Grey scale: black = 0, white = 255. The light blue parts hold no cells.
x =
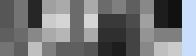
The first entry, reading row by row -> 86
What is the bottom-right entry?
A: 203
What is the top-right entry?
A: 17
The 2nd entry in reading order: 116
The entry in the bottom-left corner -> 116
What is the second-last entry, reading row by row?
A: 191
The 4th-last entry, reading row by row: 67

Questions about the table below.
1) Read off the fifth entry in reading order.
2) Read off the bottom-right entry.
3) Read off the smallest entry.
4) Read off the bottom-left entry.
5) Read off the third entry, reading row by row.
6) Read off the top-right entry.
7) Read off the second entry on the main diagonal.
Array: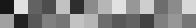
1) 194
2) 118
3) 23
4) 161
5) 98
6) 215
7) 34

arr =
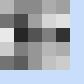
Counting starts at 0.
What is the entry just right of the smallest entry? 83
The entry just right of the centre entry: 127
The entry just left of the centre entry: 38
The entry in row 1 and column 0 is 115
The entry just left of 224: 213
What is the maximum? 233
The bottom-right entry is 204

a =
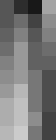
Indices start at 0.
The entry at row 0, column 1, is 45
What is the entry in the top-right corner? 164
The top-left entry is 86
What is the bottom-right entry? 66
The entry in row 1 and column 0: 86
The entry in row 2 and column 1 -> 129
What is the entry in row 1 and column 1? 109
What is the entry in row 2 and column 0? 97
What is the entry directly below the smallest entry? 66
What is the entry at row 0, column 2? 24

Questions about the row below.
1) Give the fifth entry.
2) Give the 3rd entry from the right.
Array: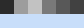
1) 88
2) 121

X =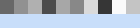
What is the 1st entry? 104
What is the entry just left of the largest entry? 54
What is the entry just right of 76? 167

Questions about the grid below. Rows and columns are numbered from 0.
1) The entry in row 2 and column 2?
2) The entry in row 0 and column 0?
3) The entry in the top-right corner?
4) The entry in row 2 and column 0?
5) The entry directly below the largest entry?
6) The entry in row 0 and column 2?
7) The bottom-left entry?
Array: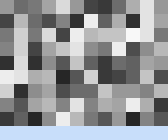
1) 120
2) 152
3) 152
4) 120
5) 77
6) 120
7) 57

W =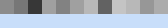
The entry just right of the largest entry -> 184
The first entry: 139
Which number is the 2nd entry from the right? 151
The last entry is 172

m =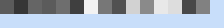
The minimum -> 54
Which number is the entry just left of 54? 91

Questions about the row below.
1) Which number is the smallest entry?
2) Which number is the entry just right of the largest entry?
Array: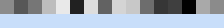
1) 1
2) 33

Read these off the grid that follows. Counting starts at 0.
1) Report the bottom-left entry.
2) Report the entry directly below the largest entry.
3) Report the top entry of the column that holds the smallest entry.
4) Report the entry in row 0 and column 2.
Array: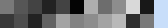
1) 56
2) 46
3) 4
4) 67

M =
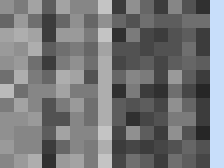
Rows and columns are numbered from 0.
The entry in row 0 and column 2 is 163
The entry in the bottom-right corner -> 70
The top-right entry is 48
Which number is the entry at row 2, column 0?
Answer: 163
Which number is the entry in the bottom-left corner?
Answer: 134
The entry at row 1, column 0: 102
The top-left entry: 144
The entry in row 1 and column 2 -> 111
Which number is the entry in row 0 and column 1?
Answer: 123
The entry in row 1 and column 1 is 154
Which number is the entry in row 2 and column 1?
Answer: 174

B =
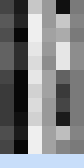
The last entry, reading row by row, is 122
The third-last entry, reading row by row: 162
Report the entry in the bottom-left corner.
69
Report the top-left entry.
69
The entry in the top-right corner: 122
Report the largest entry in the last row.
239
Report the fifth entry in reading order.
16
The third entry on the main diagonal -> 239
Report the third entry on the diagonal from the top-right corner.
162
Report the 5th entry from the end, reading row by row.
7
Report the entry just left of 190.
162

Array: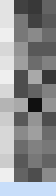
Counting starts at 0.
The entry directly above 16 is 99
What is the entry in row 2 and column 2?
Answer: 138
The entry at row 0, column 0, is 227
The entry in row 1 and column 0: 227
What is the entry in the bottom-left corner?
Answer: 239
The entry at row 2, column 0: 239
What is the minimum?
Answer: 16
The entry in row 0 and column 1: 65
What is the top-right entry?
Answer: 99
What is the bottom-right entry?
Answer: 138

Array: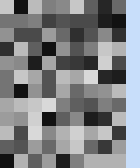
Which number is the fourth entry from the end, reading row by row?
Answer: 127
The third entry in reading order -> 187
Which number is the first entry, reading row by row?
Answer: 199
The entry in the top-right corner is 105
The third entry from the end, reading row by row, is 178
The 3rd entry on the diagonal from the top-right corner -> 83
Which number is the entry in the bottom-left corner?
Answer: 17
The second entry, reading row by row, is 17
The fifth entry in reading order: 137
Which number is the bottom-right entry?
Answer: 178
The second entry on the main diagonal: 116
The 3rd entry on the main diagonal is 74
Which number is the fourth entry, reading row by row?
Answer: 127
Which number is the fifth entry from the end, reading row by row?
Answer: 29

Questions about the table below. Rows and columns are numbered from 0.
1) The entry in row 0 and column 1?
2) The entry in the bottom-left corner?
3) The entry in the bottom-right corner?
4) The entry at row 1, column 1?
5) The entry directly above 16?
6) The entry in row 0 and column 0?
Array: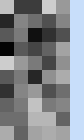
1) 60
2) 172
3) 163
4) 133
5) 110
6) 194
